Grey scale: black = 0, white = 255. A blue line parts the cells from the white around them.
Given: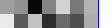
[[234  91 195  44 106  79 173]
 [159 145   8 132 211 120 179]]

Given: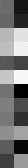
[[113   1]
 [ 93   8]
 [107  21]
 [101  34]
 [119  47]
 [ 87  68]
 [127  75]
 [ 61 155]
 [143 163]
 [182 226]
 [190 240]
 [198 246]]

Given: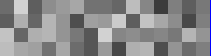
[[195 102 175 181 148 120  86 210 134 141 127 134 120 181 148]
 [189 167 160 114 167 108  86 154  72 175 181  78 148 108 127]
 [ 94 175 102 181 148  78 160 154 203  94 195 167 141  72 127]
 [108 210  94 141 154 167 114 114 102 189 134  60 127  94 120]]

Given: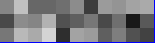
[[ 73 140 133 178  81  95 119  73 111  24  89]
 [119 185 170 212  46 163 155  95 126  81  66]
 [133 192 103 103 111 140  60 155 148 163 170]]

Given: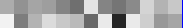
[[242 125 179 219 200 186 104 234  37 234 206 152 165]
 [172 146 165 158 132 111 227 132 117 138 212 179 200]]

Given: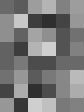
[[151  55 207 192 121 129]
 [ 98  61 180 207  83 129]
 [105  91 157 180 129 157]
 [143  98 164 143  83 113]
 [ 98 121  76  76 105 105]
 [113 151  91 121 135 186]
 [ 68 172  47  76 135 172]
 [143 200  61  47  68 151]]

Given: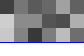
[[ 64 118  90 104 161  97]
 [200 131  56 125 188 110]
 [206 139 139  84  77 175]]

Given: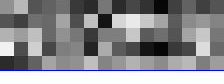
[[ 43  57  98 164 139 145 191 132 151 178 157 139 172 184 126 157]
 [ 84  64 111 105 164  78 191  20 213 233 199 164  91 139 151 132]
 [241  78 207  71 126 132  36 172  91  71  20   7  57  71 220 105]
 [178 157 191 105 145 119  57 126 126 199  91 111  84 164 199 119]
 [145 184  84  98 111  57  43 119  43  71  50   7  64  98  64  84]]
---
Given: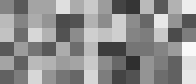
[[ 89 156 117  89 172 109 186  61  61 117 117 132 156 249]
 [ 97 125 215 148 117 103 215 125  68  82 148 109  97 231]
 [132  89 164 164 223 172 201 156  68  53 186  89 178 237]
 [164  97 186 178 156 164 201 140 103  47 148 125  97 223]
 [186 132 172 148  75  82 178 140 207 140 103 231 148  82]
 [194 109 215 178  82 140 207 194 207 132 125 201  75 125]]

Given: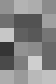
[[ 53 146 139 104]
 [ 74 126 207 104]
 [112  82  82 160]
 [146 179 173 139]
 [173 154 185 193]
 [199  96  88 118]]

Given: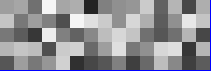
[[ 86 158 120 150 209  48  71  86 128  63 105 189 136  63  92]
 [120  92  55 237 128  98 136 189 215 196 112  86 112 181  71]
 [158 166 112 245 166 174  35 128 144 150 203  98 181  71 174]
 [181 196 189  79 203 209 105 158 223 120 144 215 223  55 181]
 [196 120 158 128  79 245 223 203 144 215 174  92 144 231 196]]

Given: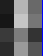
[[ 22 197 118]
 [ 30 181 105]
 [ 43 154  85]
 [ 58 125  51]]

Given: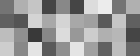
[[ 96  84 212 168 212 168 160  90 197  96]
 [116 176 197  69 136  69 220 236 116 176]
 [189 144  57 136 220 152 205 176 183  69]
 [205 136 228  90 144 228 160  96 189 102]]

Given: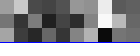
[[117  53 124  32  68  45 132 249 185 103]
 [158 201  74  68  82 151 145 236  90  96]
 [165  61  39 103  53 132 179  11 117 111]]

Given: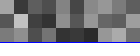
[[ 86 194  64  51 143  86 151 102  94 158]
 [123 143  78 116  51  57  43 151 171 110]
 [165  57  94  78 131  70 137 151 123  94]]

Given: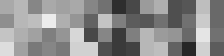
[[142 183 190 236 175 149  98 196 127  92  86 113  79 113 203 105]
 [169 183 134 169 161 169 134 113  46  72 155 175  79  86 190 105]
 [196 175 161 127 149 215  72 134  58 127 183 155 149 105 229 113]
 [221 161 121 134 121 209 209  79  58  65 183 190  98  38 209  92]]
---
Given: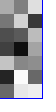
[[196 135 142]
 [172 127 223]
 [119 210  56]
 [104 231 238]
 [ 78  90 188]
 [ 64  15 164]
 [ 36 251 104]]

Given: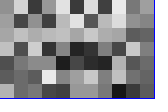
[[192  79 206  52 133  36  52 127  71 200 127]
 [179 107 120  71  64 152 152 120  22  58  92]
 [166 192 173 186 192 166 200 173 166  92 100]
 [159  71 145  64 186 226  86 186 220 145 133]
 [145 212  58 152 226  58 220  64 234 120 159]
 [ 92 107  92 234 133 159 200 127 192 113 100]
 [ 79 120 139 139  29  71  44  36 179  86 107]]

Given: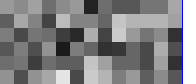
[[153 139 161 110 139 153  34 110  87  87 117 117 167]
 [146  79 146 167 228  73 202 180 125 153  94 139  87]
 [125  73 117 110  61  41 174  67 202 153 117 139  49]
 [110 117  61 110  94  94 196 161 102 102  73 161  49]
 [ 94 167 131  67 188 131 131 102 196 180 180 180 161]
 [ 87 125  79 146  26 125 102  49  55 102  73 174  79]]

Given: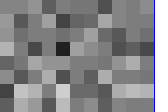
[[179 125  73 125  32 160 140 125  80  94  73]
 [153  88 125 160  67 100 106 166 132 125 125]
 [147 112 125 125 112 125 160 106  88 125 112]
 [140  88 125 173  80 125  94 173 125 125 119]
 [132 132 147  94 125 119 119  80 132 125 140]
 [100 119 166 147 147 125 125 119 147 173 125]
 [ 94 173 153  88 187 125 140  94 132 125 125]
 [ 67 194 179 125 206 106 106  88 173 187 179]]

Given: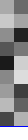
[[201 164]
 [186  98]
 [170 106]
 [156  62]
 [142  34]
 [136 220]
 [ 86 120]
 [ 70 178]
 [ 26 207]]

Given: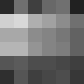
[[208 216 175 161 140 112]
 [181 181 148 132 125  98]
 [168 168 140 132 119  98]
 [ 85  91  77  77  71  63]
 [ 47  85  63  71  77  55]
 [ 41 112  63 104 112  33]]
